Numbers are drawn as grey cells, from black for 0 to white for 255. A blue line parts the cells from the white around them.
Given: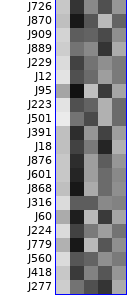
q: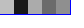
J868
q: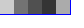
J277
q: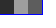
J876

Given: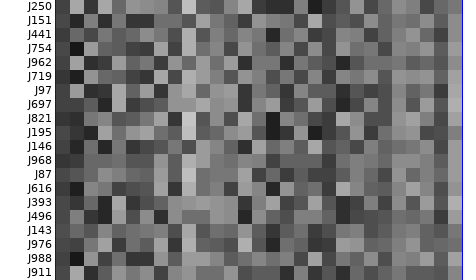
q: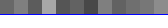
J146
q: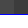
J821

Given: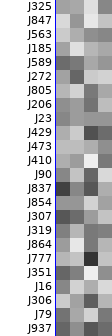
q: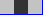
J777
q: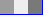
J410
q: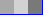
J79
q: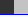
J777

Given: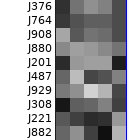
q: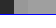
J201
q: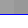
J880

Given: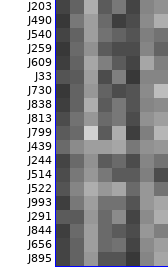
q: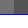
J993
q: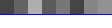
J203
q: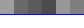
J844
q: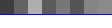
J838
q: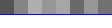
J522
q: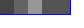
J895
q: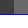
J844

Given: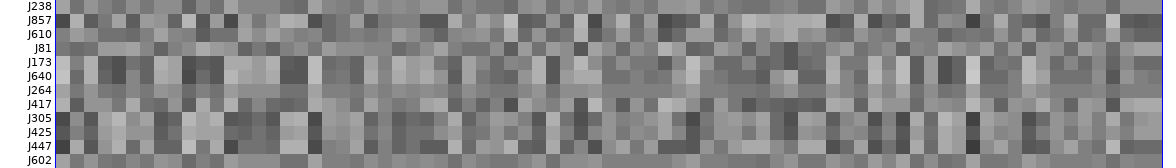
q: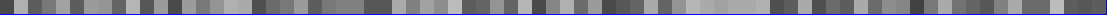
J857
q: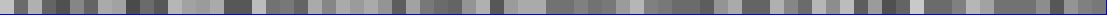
J640
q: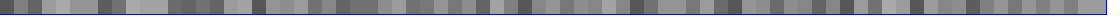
J425
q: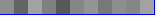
J425
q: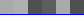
J857
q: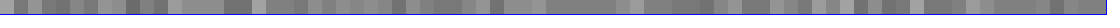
J602

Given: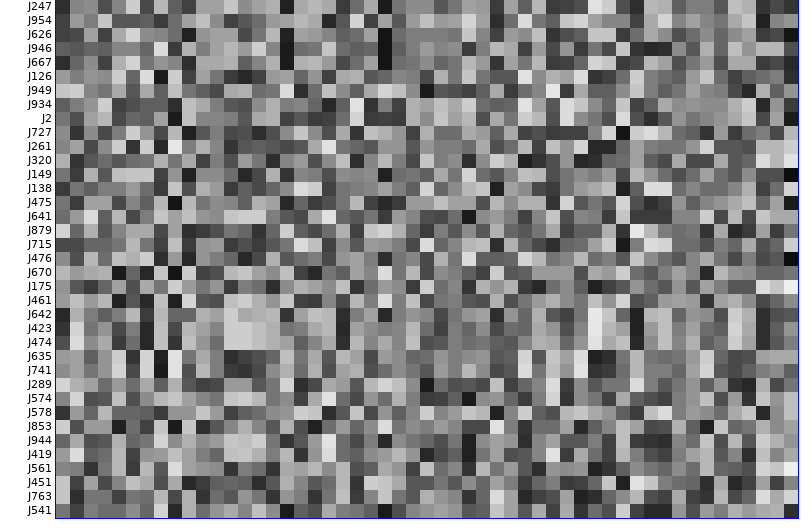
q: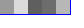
J419
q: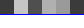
J138
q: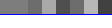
J261
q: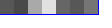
J641
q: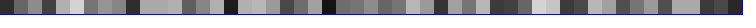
J667
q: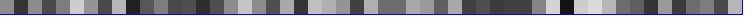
J727
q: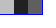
J138

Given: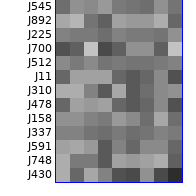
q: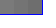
J545
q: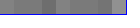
J225

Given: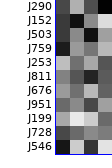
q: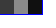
J503
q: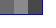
J951
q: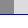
J152

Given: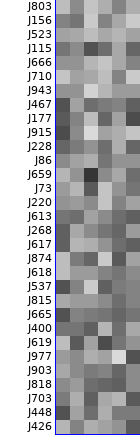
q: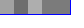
J448
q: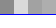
J915
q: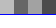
J177

